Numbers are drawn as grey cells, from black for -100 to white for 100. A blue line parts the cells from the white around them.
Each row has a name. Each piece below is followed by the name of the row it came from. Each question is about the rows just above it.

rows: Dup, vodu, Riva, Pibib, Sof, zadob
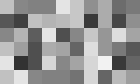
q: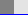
Dup
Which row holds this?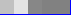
zadob
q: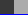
vodu

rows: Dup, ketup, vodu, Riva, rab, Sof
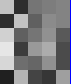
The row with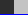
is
ketup
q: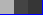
Sof
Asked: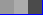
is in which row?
Riva
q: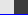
Riva
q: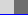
rab

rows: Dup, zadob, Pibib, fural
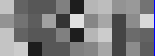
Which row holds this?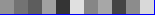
zadob
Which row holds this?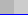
Pibib
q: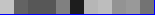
Dup
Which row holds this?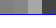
fural
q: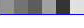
zadob

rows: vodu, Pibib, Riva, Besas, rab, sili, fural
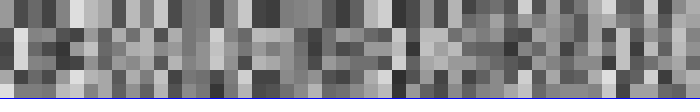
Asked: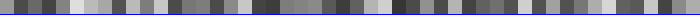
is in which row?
vodu
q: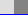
Riva
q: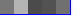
fural
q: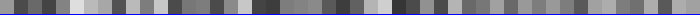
Pibib
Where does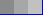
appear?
fural

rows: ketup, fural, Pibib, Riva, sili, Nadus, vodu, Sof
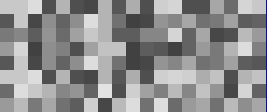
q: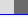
Sof
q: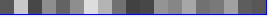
sili
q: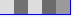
Sof

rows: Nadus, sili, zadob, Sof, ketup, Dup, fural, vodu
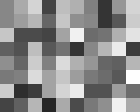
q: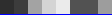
fural
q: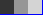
Nadus
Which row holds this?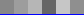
sili

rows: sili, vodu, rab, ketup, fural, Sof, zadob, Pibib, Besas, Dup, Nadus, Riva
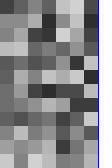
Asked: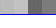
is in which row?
ketup
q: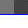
Besas

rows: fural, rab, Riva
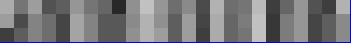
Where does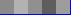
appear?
rab
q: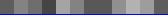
Riva
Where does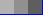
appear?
rab
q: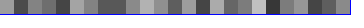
rab

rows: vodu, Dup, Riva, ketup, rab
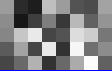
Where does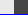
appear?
Riva
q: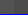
vodu
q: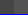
Riva
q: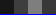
Dup
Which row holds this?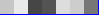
Riva
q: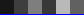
Dup
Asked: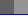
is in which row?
Dup

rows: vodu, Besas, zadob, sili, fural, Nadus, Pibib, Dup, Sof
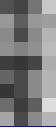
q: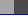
Sof
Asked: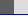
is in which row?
Dup
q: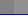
sili
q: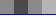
zadob
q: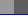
Besas
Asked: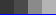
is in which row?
Pibib
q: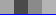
Sof

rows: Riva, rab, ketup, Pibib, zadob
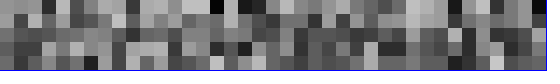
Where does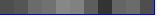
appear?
ketup
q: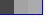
Pibib
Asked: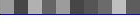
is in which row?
zadob
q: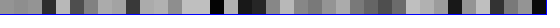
Riva
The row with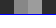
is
Pibib
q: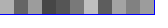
rab

